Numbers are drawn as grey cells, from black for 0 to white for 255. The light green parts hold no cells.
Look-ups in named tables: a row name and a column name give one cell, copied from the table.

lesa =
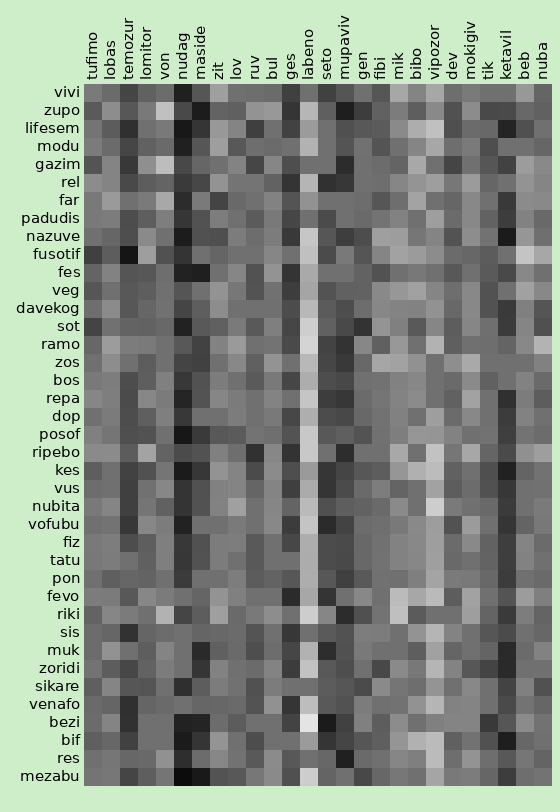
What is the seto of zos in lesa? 70
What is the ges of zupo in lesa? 53
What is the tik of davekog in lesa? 82
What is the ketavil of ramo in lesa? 100
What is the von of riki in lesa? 178
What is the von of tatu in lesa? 127
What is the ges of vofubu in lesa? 60
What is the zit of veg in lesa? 147
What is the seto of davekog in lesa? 91
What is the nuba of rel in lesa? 133
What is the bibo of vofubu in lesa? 137
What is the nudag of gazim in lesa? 72
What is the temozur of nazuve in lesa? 78
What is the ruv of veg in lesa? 83
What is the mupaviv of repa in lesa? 55

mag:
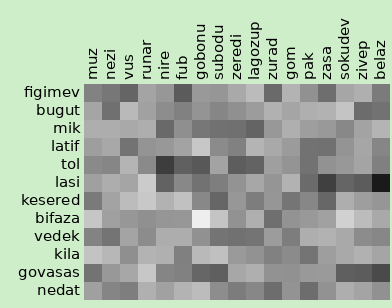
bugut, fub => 129
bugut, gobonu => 148
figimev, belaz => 123
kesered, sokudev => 174
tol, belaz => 128
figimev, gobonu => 153
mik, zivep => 163
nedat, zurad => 109
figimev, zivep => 175
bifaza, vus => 151
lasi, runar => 203
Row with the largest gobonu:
bifaza

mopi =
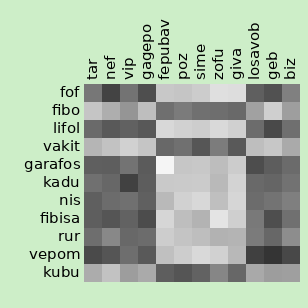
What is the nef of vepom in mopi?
85
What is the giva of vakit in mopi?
89
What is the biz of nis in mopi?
127
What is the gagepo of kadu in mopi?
93
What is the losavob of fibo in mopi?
161
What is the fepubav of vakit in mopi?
104
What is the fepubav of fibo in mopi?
111
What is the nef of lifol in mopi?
89
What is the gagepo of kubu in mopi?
170
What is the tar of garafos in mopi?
95
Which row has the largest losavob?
vakit

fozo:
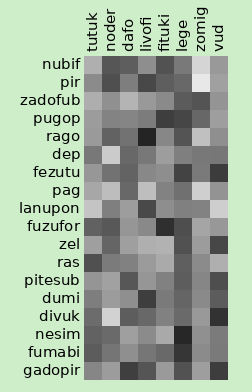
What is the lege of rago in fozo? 84
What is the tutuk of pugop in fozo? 156
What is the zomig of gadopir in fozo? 158
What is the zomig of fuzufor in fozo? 165
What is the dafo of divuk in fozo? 93
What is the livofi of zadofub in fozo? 153
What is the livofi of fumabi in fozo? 118
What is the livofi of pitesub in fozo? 150
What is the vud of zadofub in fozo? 148
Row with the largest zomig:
pir

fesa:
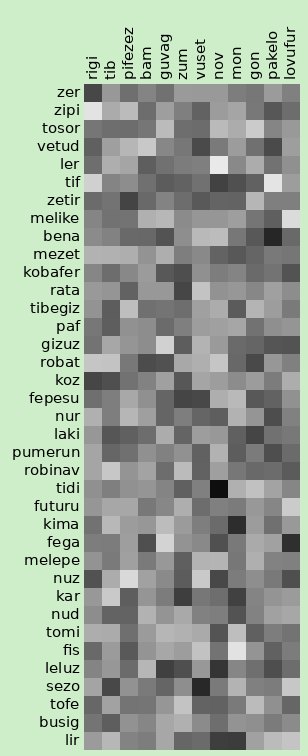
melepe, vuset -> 179
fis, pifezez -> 89
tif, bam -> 112
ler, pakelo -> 114
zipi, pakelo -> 87
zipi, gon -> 120
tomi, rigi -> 173
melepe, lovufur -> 128
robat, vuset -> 175
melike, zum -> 139
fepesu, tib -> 126

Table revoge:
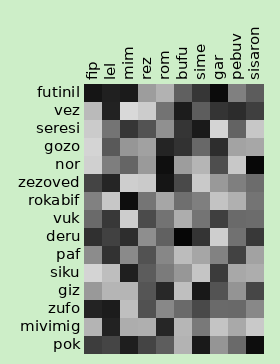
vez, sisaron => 63
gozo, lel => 89
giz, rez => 85
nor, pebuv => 200
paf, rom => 135
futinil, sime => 54
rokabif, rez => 117
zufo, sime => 73
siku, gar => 59
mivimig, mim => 173
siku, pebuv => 168
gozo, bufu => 50
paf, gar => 130
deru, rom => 97
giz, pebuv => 148
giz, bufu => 191
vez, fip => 186
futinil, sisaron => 92
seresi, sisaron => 199
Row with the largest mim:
vez

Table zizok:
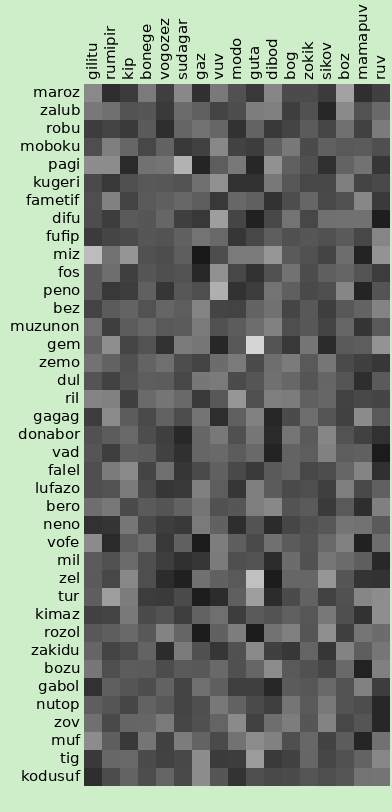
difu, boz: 113
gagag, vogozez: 98
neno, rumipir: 53
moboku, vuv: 136
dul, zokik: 85
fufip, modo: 54
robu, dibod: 57
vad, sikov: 129
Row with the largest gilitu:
miz

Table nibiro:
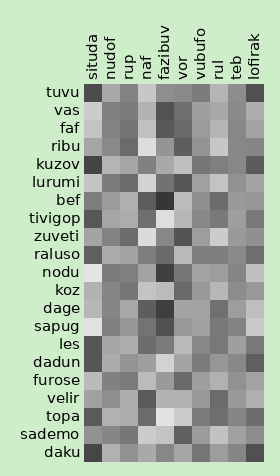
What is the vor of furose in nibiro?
106
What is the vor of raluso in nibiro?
185
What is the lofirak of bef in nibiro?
150
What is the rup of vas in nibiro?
123
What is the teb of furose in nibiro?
145
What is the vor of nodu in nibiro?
118
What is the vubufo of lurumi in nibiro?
161
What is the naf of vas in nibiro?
178
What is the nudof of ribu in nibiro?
138
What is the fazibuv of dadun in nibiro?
210
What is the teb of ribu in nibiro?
135
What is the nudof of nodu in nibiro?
124
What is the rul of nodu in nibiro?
157
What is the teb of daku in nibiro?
134
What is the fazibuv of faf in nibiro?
89
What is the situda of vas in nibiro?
204

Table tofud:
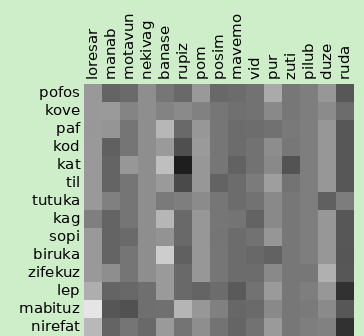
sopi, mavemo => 108
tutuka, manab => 128
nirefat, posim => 115
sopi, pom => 151
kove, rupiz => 138
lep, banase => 154

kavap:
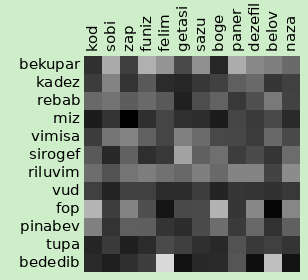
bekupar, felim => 148
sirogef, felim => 56
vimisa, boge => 72
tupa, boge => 40
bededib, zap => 47
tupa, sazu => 47
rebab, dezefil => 79
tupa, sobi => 58
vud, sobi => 36
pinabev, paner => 58
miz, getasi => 48
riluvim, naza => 140
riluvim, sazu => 127
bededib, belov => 191
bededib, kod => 42
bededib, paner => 85
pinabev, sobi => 51
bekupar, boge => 38
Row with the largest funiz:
bekupar

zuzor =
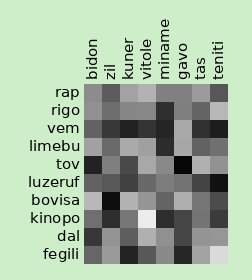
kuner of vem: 33
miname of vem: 37
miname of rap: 128
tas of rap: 155
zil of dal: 147
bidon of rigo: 145
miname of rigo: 47
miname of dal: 144
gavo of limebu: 167
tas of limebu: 98
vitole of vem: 52
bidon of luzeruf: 98
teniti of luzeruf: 17
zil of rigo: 110
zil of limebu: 106
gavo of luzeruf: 114
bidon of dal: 55

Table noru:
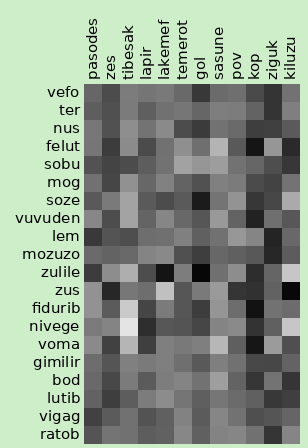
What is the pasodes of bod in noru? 105
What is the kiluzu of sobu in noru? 55
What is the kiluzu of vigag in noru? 101
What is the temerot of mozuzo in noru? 80
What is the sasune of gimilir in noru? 127
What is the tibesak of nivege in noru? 228
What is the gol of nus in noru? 59
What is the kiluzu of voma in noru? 79
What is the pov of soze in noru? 147
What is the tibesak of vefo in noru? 124

